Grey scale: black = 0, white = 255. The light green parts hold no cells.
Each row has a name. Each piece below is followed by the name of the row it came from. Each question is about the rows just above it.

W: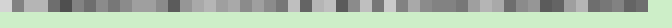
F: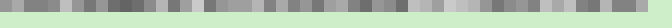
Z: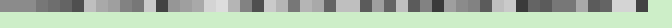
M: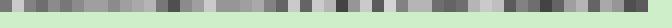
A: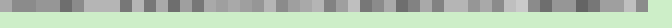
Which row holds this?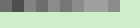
W
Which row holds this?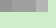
F
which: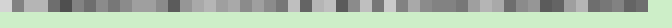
W
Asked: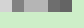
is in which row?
M
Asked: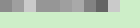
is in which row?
M
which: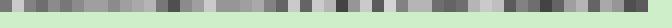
M

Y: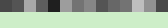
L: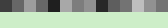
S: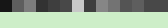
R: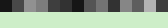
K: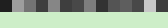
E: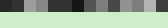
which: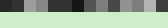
E
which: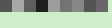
Y
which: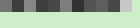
K
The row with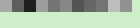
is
Y

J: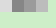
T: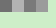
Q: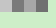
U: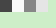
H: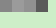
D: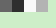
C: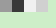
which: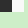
D
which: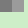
T
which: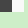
U
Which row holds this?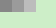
J
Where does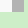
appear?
D

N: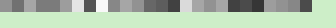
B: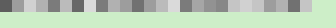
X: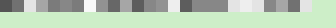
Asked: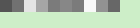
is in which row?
X
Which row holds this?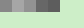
N
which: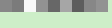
X
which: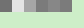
X
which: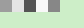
N
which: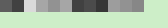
N
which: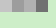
B

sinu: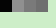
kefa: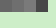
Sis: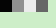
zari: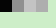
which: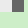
Sis
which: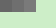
kefa
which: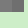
sinu
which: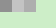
zari
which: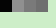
sinu
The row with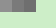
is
sinu

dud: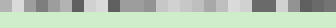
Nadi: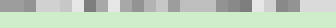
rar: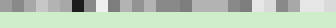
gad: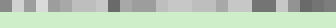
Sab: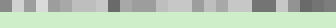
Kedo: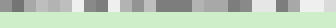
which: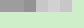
dud
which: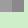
rar
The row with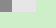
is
Kedo
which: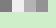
Kedo
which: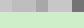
gad

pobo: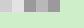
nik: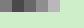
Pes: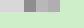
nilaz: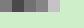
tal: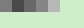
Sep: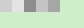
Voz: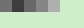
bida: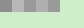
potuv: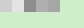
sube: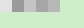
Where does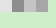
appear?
Sep
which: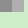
potuv
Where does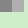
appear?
Voz

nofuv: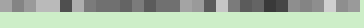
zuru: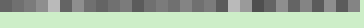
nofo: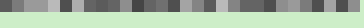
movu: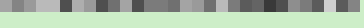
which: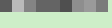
nofo
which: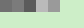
zuru
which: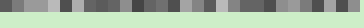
nofo
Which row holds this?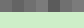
zuru

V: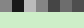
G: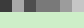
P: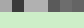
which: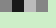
V
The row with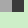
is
P

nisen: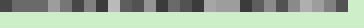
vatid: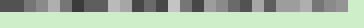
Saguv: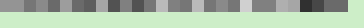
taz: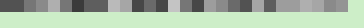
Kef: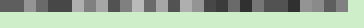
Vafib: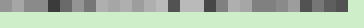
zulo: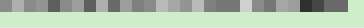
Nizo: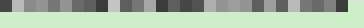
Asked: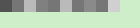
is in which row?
Saguv
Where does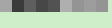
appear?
Nizo
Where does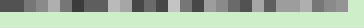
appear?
vatid

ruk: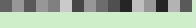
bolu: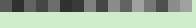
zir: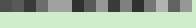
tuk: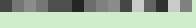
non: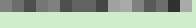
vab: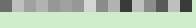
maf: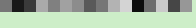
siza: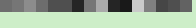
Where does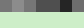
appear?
tuk
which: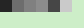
tuk
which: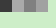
maf

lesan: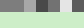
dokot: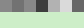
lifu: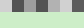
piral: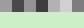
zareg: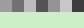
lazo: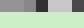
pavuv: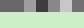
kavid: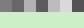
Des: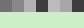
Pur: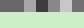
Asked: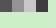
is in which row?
zareg
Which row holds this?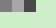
lesan

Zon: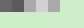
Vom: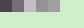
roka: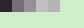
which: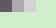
Zon
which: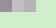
roka
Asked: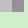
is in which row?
Vom
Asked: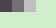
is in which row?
Vom
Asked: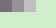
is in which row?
roka
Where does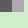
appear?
Zon

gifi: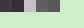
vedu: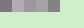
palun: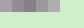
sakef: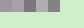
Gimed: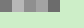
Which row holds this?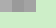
vedu
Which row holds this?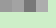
sakef
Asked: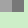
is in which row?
sakef

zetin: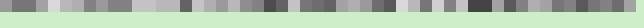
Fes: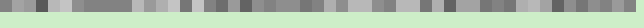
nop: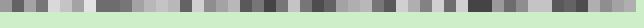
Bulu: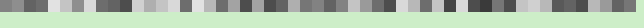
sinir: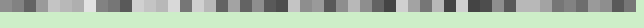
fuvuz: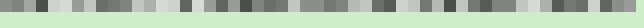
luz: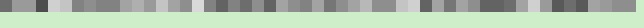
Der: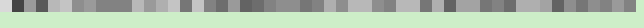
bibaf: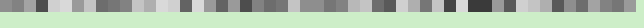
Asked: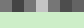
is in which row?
nop
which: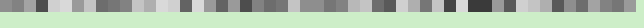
bibaf
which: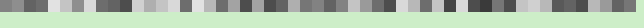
Bulu
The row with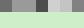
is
luz
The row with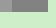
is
Der
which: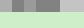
zetin

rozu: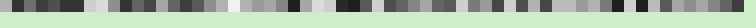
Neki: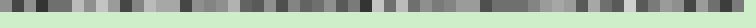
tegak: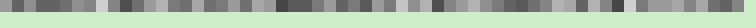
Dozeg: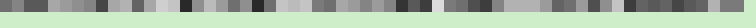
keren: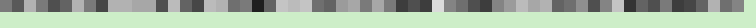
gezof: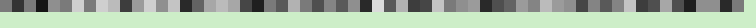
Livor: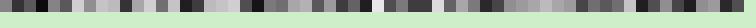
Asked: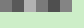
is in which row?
gezof
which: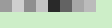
gezof
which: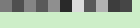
gezof

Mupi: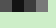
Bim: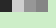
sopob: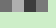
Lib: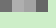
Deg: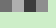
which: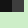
Mupi
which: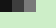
Mupi
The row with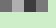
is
sopob
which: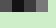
Mupi

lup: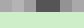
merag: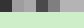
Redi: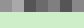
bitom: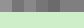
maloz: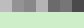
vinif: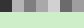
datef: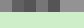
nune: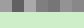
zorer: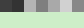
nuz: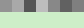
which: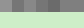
bitom
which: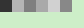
zorer
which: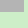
merag
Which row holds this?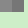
bitom
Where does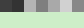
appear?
zorer
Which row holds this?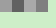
nune
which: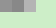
maloz

